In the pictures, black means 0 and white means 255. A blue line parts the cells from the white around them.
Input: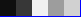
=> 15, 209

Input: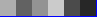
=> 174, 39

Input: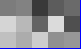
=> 124, 151

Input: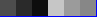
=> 77, 135

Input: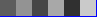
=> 93, 202

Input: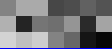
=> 131, 7

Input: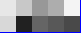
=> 231, 73
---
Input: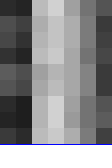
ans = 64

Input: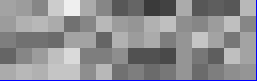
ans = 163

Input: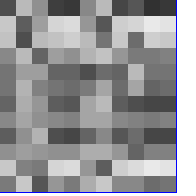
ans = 200

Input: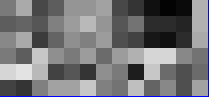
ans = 170

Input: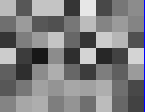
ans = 80

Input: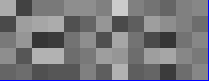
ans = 135
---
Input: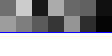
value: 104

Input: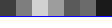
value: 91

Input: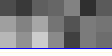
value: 131

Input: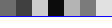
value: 181

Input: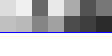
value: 170

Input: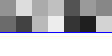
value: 84

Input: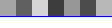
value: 151

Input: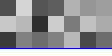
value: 177
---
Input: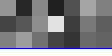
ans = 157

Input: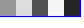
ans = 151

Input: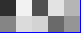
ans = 219

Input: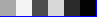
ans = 169

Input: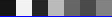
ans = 130

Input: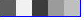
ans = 155

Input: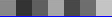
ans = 136
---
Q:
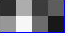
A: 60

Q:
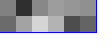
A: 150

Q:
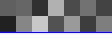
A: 114

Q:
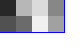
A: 219

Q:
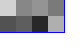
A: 148

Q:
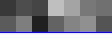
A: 120

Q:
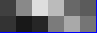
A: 104
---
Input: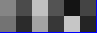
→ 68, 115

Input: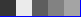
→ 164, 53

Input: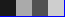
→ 206, 25

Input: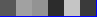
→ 58, 88

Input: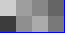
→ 101, 60

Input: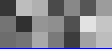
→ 156, 109

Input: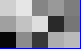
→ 125, 7

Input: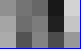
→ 211, 171
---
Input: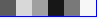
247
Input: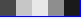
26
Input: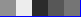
117
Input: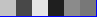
120
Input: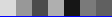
96
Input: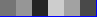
73
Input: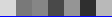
185
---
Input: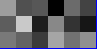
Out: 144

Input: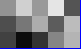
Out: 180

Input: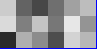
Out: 183

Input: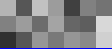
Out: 208

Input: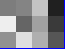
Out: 86

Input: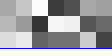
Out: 68
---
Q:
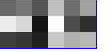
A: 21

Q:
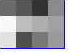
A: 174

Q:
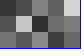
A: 48

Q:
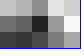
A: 34

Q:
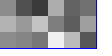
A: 195

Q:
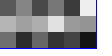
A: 174

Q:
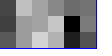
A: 163

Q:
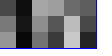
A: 142
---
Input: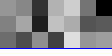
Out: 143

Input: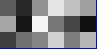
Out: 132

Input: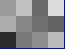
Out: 141

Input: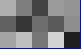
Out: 118

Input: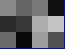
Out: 157

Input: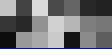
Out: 169

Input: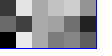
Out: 170

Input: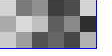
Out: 83
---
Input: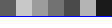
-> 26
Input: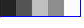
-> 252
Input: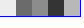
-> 184
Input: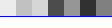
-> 128
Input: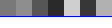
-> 177
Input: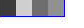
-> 145
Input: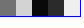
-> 239
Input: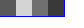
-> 57
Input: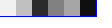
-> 15
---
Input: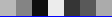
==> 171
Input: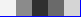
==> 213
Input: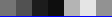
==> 146
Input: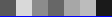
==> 26
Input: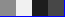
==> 71
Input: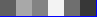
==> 55
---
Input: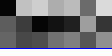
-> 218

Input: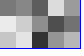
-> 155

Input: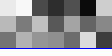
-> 206

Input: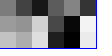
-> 52

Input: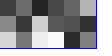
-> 180

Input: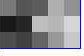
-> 145

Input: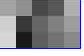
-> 176
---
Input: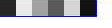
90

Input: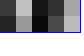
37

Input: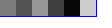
83

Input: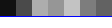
98

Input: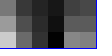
23

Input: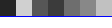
86

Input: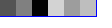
128
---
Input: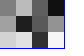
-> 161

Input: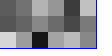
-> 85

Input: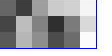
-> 69

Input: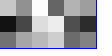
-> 18

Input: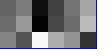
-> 108

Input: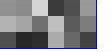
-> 179

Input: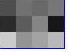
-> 43
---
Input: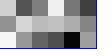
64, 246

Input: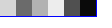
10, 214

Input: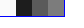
124, 250

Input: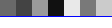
203, 105

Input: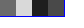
73, 107

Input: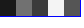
85, 25
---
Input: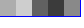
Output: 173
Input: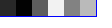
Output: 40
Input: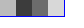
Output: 187
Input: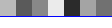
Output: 186
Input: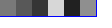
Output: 121
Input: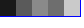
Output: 25
